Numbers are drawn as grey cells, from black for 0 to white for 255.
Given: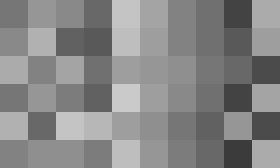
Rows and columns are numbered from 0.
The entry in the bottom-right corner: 171
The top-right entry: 171
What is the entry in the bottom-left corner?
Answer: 130
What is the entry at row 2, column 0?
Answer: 171
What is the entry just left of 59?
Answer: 104
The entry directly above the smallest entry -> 150
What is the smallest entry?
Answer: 59
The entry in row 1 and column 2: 97
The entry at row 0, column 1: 150
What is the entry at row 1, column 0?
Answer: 137
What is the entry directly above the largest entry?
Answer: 158
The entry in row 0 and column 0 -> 118
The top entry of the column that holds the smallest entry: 67
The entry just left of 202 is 97

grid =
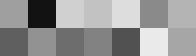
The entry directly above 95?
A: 159
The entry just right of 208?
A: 194
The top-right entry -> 180
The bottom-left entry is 95

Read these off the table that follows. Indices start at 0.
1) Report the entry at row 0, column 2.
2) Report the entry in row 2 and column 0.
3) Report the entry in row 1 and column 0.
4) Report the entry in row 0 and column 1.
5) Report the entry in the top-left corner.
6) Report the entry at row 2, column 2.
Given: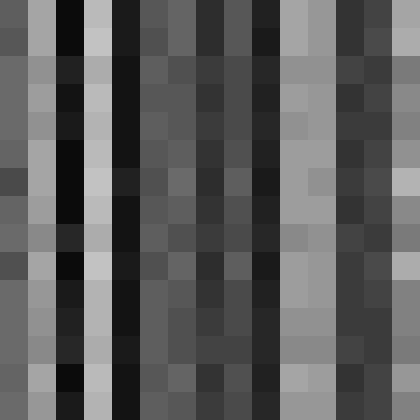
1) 11
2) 106
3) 87
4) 165
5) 94
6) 33

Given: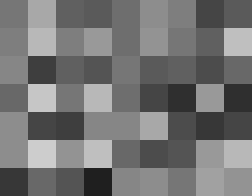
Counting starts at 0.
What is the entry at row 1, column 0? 126
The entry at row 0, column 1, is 168
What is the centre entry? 110
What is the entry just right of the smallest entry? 134
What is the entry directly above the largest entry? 69
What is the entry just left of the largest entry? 141
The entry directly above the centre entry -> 118
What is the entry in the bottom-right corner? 147
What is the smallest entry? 31
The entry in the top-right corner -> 90
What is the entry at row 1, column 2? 126
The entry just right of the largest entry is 147
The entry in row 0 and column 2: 96
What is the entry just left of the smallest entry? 84
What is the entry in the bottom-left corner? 55
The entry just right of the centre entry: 69
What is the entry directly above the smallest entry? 191

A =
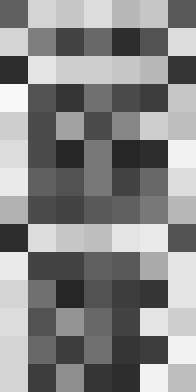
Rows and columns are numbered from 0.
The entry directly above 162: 53
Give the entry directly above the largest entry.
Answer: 45
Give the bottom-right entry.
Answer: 190
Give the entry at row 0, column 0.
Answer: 96
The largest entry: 248
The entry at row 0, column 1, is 212
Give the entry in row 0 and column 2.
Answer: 198
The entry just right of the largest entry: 82
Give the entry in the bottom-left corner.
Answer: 212
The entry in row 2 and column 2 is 206
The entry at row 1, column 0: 212
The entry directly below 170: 53
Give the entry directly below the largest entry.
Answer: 206
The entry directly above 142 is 61
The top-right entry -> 89
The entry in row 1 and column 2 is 67
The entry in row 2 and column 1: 228

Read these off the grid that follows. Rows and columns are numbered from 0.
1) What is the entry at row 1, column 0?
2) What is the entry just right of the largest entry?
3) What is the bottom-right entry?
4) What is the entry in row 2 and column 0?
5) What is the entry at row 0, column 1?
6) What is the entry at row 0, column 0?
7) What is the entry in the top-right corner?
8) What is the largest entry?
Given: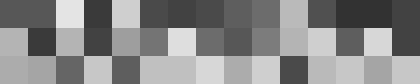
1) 180
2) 58
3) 199
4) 172
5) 87
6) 87
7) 66
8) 228

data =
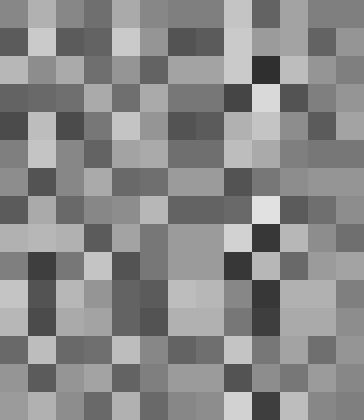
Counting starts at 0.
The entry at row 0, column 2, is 135
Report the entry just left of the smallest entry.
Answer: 202
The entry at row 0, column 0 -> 135
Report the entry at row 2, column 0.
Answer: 183
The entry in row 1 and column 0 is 91
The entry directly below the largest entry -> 55
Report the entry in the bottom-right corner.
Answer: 127
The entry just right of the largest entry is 91
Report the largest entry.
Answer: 225
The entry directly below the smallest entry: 217
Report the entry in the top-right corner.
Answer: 127
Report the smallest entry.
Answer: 47
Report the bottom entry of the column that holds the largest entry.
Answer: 62
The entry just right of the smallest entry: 189
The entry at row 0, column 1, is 177
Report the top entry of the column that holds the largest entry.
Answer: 99
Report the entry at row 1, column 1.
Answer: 202
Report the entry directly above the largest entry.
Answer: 119
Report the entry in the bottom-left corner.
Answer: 155
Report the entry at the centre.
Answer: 99
